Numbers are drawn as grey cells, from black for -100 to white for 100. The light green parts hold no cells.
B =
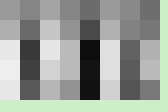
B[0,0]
21
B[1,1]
-17
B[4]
[82, -30, 43, 15, -87, 64, -33, -6]
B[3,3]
46
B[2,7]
39
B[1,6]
2
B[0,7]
-14
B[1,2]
55
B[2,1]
-55
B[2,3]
47
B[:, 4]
[-15, -43, -90, -85, -87]

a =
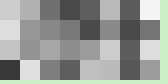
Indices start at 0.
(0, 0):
61
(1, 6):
-42
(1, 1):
18
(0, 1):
39
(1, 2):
6
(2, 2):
31
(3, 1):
76
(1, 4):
-42
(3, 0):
-56
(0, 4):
-26

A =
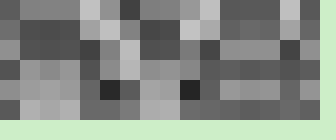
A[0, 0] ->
-28
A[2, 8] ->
-36
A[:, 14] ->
[50, 28, -47, -35, -21, -18]
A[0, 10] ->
50
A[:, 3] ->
[1, -38, -36, 18, 21, 38]
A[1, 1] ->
-39
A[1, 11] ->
-24
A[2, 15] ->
13
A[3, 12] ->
-31
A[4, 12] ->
14
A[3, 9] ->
6
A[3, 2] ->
8
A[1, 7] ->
-44
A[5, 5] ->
-18
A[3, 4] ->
-36
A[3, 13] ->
-28
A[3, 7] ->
11
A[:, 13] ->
[-30, -21, 13, -28, 16, -24]
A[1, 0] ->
-14
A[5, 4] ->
-18
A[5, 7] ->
35
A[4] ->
[11, 22, 26, 21, -21, -68, -29, 29, 25, -71, -26, 19, 14, 16, -21, 16]
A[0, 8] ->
0
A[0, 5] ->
14
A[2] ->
[13, -36, -37, -36, -48, 1, 47, -37, -36, -4, -45, 12, 13, 13, -47, 13]
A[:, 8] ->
[0, -41, -36, 15, 25, 37]
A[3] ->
[-35, 18, 8, 18, -36, 9, 43, 11, 15, 6, -30, -26, -31, -28, -35, -28]

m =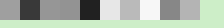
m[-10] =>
25
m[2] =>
18
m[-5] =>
81

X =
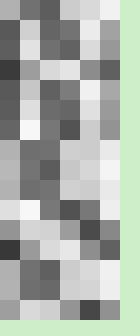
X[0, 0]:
39
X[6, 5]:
15
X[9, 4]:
60
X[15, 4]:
-44
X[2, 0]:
-26
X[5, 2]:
-15
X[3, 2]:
70
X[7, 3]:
62
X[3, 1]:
23
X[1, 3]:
-10
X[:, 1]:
[-11, 63, 77, 23, 55, 74, 94, -13, -9, -13, 94, 67, 21, -11, -13, 70]
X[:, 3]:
[60, -10, -23, 79, -3, -20, -35, 62, 56, 63, -36, 22, 81, 60, 63, 16]
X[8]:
[44, -9, -28, 56, 68, 91]
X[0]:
[39, -11, -27, 60, 70, 89]
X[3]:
[-54, 23, 70, 79, 10, -25]
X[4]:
[-30, 55, -24, -3, 88, 32]
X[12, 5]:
-24
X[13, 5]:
88
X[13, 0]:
39
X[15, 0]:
24
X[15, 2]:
62

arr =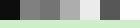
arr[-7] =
-90
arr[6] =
99
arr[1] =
0
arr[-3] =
84

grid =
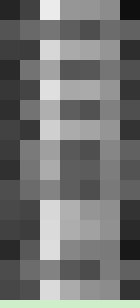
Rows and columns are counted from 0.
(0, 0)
-71
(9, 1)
-16
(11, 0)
-49
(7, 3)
-30
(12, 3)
5
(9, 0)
-39
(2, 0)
-51
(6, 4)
29
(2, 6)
-65
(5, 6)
-38
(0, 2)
84
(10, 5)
12
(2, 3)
33
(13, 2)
2
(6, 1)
-57
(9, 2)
3
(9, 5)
-5
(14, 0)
-44
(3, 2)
28
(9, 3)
-26
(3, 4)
-32
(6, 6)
-60
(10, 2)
69
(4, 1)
-47
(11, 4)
26
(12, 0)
-68
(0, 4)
17
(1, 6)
-23
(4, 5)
17
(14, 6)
-61

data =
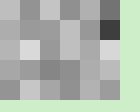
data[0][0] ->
49
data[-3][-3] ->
50
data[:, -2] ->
[38, 19, 33, 36, 40]
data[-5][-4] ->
54
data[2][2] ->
20
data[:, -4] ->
[54, 22, 20, 5, 30]
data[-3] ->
[42, 70, 20, 50, 33, 69]
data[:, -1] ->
[-10, -51, 69, 47, 22]
